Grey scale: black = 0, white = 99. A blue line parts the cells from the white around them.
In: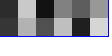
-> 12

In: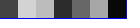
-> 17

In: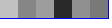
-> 47

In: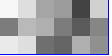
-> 35

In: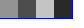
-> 30

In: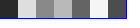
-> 30
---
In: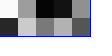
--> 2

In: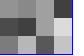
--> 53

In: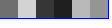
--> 12

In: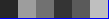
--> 20

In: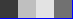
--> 74

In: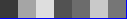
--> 42

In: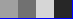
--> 44

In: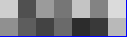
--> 76

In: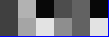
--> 30
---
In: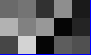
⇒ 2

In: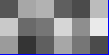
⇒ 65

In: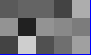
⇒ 31

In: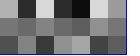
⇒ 64

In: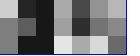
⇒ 66

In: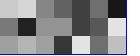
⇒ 88
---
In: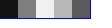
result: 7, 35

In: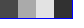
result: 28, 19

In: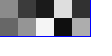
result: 54, 67

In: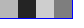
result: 71, 49

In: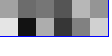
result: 63, 81

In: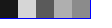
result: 9, 54
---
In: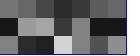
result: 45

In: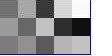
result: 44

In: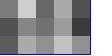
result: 48

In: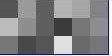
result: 33

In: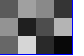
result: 35

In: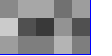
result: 53
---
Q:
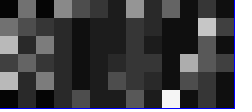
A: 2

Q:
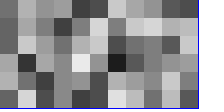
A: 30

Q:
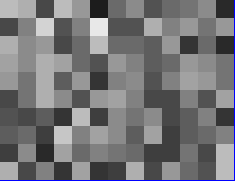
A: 50

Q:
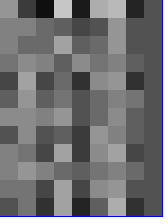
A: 19

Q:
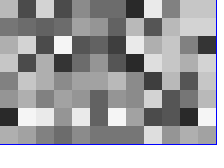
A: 50

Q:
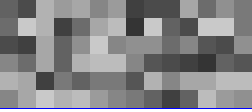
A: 78
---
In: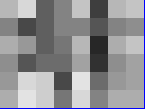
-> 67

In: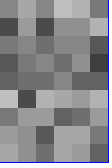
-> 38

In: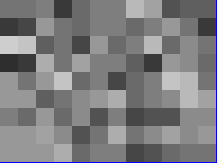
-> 45

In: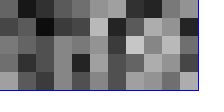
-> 67

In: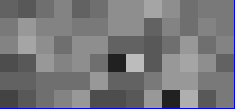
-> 47
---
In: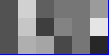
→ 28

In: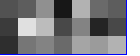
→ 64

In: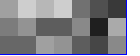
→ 36

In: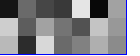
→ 50

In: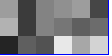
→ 90

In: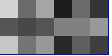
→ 16

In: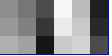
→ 78

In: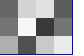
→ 31

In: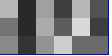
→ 80

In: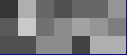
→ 26
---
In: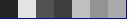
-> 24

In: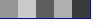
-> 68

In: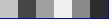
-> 93

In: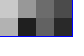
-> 29

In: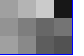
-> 9

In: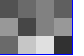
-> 37
